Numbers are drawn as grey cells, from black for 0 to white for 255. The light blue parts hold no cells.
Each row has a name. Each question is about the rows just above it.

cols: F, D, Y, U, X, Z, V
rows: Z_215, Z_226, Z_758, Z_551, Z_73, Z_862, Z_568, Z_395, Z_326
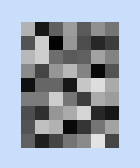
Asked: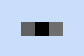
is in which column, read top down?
Y
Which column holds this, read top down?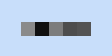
F
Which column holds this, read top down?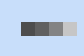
X

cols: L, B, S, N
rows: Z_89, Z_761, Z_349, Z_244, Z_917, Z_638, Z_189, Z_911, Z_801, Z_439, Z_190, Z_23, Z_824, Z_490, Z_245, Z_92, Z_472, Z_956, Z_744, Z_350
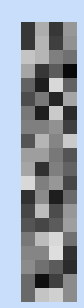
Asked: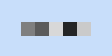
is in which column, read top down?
S
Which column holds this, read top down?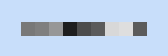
S
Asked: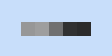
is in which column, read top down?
N

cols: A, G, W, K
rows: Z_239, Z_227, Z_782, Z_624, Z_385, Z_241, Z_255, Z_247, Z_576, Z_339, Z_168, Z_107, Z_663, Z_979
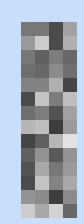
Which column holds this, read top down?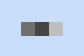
K
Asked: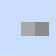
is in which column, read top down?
K
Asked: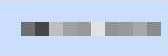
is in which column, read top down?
K
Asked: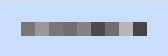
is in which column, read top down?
A
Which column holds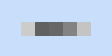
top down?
G
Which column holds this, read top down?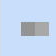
G

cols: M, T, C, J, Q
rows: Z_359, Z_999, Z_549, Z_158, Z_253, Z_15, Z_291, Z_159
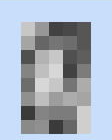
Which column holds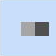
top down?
M
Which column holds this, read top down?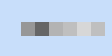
T
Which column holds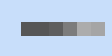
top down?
Q
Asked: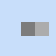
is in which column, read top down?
Q
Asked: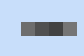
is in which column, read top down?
J
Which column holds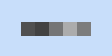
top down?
J

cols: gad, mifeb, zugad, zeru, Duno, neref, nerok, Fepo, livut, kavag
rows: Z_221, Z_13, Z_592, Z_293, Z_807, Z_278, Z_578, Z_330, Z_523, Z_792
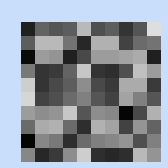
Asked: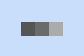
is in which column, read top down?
livut
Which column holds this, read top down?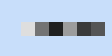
kavag
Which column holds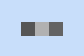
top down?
kavag
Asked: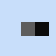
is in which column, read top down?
gad
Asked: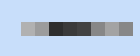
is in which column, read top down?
nerok
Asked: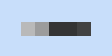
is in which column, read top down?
mifeb
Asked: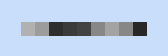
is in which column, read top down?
nerok

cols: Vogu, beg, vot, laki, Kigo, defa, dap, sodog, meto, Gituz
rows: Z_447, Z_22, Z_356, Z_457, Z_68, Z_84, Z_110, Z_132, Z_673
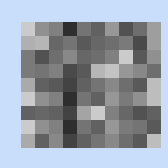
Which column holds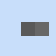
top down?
Kigo
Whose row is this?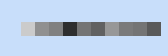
Z_132
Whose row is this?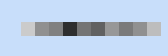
Z_84
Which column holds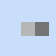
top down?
defa
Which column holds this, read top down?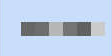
defa
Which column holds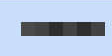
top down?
laki
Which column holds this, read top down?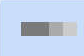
Vogu

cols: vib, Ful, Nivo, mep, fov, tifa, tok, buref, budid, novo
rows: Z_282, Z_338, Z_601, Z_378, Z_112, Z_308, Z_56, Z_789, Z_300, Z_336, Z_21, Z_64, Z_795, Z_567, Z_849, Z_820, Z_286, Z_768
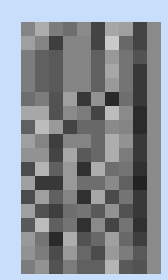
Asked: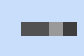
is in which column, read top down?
Nivo
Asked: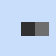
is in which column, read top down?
fov
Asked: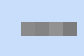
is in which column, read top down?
buref

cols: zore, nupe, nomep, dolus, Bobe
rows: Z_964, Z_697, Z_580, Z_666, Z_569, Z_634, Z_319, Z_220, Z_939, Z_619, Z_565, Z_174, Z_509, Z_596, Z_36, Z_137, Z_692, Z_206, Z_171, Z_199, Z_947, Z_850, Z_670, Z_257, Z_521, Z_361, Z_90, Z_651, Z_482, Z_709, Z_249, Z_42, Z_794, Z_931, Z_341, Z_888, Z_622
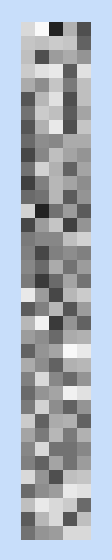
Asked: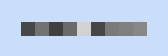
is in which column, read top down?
zore
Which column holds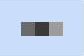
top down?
nupe
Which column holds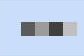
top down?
dolus
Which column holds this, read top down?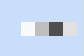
nupe
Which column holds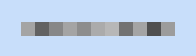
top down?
nomep

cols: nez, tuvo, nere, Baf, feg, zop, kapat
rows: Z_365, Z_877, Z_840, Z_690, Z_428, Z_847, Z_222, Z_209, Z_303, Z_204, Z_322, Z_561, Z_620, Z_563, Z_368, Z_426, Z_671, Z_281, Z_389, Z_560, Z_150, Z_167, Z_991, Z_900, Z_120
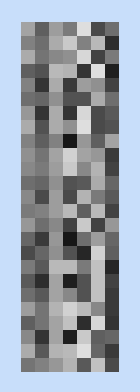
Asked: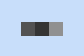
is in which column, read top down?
Baf
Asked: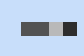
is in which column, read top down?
feg
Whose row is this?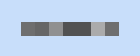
Z_847

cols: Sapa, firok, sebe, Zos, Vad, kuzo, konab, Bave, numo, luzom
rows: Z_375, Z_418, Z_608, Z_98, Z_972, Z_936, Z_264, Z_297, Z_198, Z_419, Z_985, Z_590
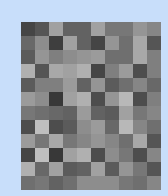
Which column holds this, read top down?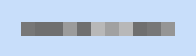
Bave
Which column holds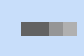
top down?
Vad
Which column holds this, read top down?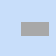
numo

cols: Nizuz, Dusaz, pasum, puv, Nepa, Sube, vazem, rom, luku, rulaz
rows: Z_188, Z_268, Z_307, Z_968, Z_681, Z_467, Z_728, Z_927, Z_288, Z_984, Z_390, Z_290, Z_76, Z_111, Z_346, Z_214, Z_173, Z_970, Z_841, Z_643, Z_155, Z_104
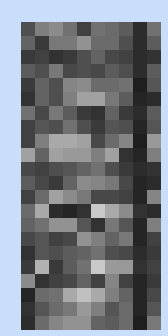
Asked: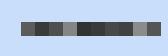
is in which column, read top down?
rom
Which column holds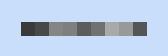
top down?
puv
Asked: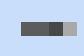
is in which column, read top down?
puv
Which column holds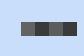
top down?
Nizuz
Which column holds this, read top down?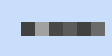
Nizuz

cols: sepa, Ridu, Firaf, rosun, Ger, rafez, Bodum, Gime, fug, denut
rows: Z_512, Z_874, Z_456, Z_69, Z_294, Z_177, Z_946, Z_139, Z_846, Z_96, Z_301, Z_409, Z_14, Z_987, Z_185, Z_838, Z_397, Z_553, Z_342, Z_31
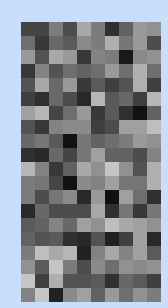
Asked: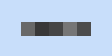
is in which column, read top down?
Firaf
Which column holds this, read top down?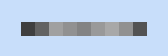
rafez
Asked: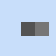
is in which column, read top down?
fug
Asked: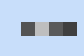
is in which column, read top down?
Ridu
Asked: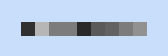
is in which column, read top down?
sepa
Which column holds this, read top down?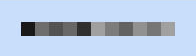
Gime

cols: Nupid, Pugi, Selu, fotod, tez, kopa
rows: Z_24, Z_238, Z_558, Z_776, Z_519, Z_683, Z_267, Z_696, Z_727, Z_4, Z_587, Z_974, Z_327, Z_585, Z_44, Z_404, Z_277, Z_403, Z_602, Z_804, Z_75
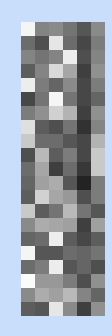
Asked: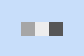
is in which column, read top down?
Selu
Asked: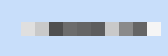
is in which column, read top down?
Nupid
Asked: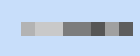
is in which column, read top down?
kopa
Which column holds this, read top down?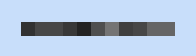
tez
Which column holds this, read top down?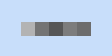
fotod

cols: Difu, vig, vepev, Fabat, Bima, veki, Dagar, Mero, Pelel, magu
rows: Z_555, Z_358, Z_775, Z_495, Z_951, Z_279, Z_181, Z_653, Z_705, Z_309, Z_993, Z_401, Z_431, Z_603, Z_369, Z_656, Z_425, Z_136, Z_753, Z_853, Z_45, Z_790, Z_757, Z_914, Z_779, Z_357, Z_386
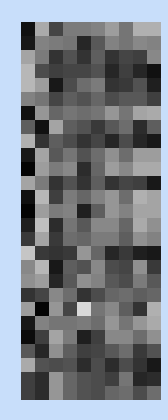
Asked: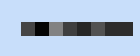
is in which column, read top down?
vig
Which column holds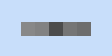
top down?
veki
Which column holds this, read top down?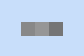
vepev
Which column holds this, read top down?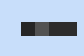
vig
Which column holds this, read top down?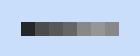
Dagar
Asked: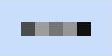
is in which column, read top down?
vig
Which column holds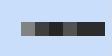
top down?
vig

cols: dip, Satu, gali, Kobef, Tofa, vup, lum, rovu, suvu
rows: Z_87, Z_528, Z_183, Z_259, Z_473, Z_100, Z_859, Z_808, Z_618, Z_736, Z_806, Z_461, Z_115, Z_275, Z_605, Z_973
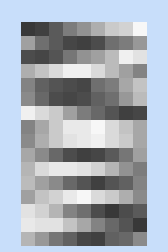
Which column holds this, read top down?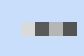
lum
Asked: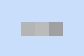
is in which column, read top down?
dip
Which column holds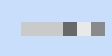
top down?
gali

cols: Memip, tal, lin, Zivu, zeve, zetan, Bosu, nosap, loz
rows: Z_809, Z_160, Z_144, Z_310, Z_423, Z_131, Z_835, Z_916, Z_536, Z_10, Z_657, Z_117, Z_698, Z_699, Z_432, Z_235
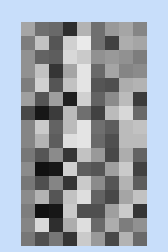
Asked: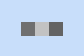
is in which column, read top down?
tal
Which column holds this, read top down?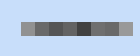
zetan
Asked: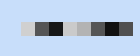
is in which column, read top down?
tal
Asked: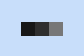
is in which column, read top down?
lin

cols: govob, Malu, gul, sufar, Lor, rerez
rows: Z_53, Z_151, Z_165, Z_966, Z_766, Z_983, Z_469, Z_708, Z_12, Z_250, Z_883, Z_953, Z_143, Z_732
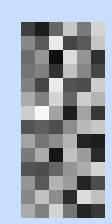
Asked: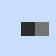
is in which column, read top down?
sufar
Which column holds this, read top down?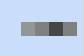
Malu
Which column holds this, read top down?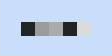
Lor
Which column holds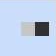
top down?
rerez
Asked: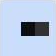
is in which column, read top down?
gul

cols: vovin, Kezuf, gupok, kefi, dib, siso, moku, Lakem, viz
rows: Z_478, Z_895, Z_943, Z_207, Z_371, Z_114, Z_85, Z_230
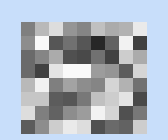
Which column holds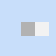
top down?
Lakem
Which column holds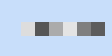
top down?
gupok
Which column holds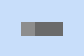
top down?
vovin
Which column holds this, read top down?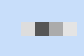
gupok
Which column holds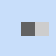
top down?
gupok
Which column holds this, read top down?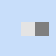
gupok

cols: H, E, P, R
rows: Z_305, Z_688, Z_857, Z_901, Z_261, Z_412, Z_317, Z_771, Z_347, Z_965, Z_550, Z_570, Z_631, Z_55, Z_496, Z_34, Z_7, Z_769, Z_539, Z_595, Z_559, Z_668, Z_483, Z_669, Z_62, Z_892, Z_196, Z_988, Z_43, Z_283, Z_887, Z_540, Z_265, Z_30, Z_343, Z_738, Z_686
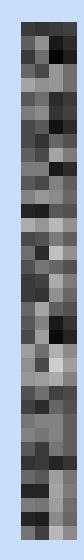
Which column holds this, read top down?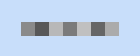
P
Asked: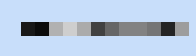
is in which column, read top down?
P
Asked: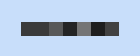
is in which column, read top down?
E
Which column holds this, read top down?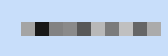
P
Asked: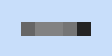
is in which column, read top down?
P

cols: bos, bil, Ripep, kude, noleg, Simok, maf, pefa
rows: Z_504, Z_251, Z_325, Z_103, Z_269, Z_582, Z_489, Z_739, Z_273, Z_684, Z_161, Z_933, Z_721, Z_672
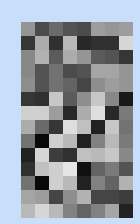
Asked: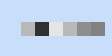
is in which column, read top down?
kude
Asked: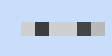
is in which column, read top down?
Ripep
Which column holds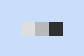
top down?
kude

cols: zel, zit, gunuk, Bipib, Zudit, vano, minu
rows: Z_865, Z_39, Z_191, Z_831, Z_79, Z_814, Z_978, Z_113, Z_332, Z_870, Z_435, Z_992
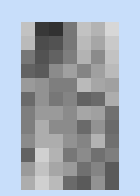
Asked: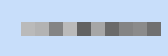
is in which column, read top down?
Zudit
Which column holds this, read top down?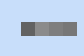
gunuk
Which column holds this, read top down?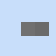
minu
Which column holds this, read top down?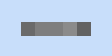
zel
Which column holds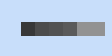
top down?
zit
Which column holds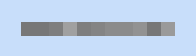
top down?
Bipib
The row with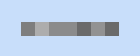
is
Z_113

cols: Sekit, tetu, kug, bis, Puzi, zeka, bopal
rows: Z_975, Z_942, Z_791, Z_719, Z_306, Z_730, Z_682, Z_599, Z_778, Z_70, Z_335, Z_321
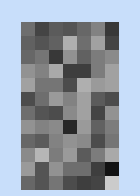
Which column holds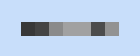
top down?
bopal
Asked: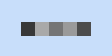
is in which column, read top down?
kug

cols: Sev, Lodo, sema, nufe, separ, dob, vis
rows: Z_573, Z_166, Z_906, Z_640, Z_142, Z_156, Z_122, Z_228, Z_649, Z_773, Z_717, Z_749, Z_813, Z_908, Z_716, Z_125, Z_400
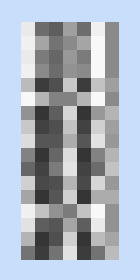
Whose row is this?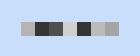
Z_125
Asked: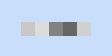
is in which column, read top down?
Sev

